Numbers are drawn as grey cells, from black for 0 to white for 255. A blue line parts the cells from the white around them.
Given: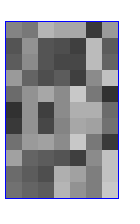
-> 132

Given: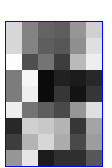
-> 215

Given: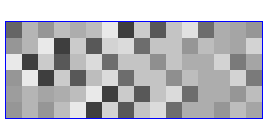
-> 101

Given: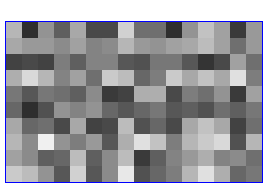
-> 182

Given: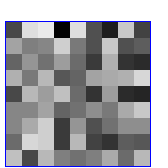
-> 72

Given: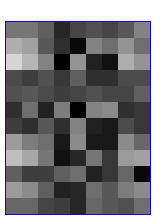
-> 118
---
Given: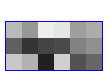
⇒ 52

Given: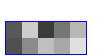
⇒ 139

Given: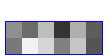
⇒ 242

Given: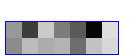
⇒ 187

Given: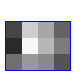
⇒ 247

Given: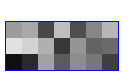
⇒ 211
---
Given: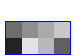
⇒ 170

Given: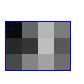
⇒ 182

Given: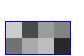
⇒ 155

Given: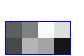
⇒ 250

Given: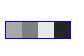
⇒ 232

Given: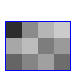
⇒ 181

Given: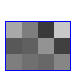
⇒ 58
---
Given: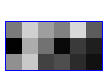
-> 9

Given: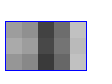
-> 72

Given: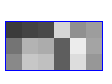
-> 94

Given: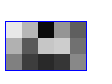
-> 198

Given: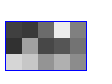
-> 71

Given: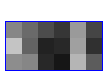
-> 40

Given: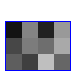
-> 124

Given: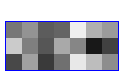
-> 134

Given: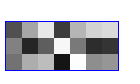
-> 121
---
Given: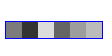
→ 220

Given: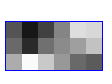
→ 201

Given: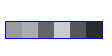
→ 102

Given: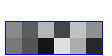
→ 21

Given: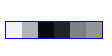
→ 10

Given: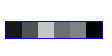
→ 198

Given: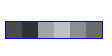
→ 163
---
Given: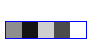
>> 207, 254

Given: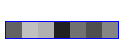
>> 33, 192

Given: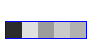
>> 156, 224

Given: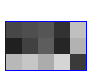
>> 93, 213

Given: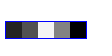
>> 244, 244

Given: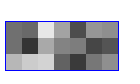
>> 131, 231
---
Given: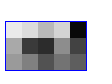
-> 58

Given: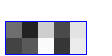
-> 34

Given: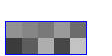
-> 134

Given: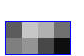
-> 198

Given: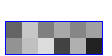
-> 199

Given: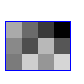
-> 78

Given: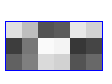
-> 119

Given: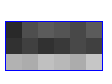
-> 64
